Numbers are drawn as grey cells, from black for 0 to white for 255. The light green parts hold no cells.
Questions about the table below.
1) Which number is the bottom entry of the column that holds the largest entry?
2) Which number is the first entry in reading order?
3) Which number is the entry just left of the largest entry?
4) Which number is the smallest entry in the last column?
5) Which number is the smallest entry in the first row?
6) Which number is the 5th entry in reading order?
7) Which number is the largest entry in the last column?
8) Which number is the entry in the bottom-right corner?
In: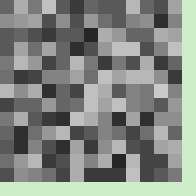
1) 89
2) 101
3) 120
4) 58
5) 58
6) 89
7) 192
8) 120

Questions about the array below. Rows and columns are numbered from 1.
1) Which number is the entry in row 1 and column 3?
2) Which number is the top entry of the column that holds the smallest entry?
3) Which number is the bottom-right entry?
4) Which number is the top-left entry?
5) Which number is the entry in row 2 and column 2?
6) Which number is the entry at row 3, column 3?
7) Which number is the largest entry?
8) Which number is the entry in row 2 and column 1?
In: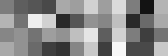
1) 85
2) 19
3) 200
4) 125
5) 115
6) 115
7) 247
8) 180

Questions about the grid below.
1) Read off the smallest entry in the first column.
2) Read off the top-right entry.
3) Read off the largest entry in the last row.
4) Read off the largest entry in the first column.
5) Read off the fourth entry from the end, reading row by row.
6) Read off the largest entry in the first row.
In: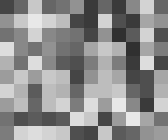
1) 69
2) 102
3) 221
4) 221
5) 91
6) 211

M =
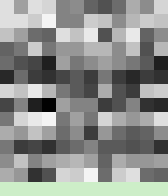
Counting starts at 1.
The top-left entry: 223
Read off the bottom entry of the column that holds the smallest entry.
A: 81
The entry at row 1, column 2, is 160
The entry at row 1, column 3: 223
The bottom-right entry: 99
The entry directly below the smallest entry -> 244
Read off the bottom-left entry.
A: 172
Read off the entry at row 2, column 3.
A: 204
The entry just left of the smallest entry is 31
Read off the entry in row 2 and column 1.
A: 223
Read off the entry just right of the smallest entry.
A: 160
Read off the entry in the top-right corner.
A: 213
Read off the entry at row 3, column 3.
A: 108
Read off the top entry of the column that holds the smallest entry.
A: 213
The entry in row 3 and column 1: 194

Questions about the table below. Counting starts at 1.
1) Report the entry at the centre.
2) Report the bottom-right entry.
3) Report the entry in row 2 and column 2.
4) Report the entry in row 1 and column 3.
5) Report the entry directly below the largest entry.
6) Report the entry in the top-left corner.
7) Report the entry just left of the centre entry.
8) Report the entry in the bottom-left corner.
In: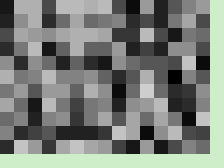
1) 98
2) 107
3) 142
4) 176
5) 154
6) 23
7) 142
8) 43

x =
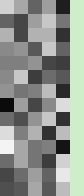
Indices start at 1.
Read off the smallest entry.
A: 11
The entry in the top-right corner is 30
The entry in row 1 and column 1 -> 209
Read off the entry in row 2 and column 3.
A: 158
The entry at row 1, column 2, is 167
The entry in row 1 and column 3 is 99
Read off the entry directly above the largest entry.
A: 220
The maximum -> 244
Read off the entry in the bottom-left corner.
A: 79
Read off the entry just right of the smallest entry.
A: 158
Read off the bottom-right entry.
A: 188
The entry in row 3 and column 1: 178
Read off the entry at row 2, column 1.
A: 99
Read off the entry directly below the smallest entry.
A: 108
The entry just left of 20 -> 127

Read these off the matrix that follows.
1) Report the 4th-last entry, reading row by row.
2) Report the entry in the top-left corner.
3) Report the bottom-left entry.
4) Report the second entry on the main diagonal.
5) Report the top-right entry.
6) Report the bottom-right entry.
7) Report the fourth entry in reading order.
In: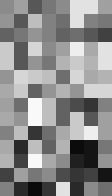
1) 226
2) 139
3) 129
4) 87
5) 160
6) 110
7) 119

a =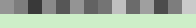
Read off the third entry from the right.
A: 76
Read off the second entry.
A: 125
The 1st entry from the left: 148
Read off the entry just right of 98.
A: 116

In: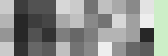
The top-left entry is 203
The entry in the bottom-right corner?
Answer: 91
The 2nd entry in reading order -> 61
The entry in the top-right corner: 227

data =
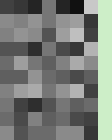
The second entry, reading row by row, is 55
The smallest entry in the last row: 55
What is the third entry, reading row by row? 36
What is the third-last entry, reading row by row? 138
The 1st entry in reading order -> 65
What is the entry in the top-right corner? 200
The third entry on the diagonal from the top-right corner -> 158
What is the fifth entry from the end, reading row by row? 107
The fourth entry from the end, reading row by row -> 107
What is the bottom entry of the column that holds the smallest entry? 138
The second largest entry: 191
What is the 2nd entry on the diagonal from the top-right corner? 158
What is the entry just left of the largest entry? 17
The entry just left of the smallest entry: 36
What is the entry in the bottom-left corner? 138
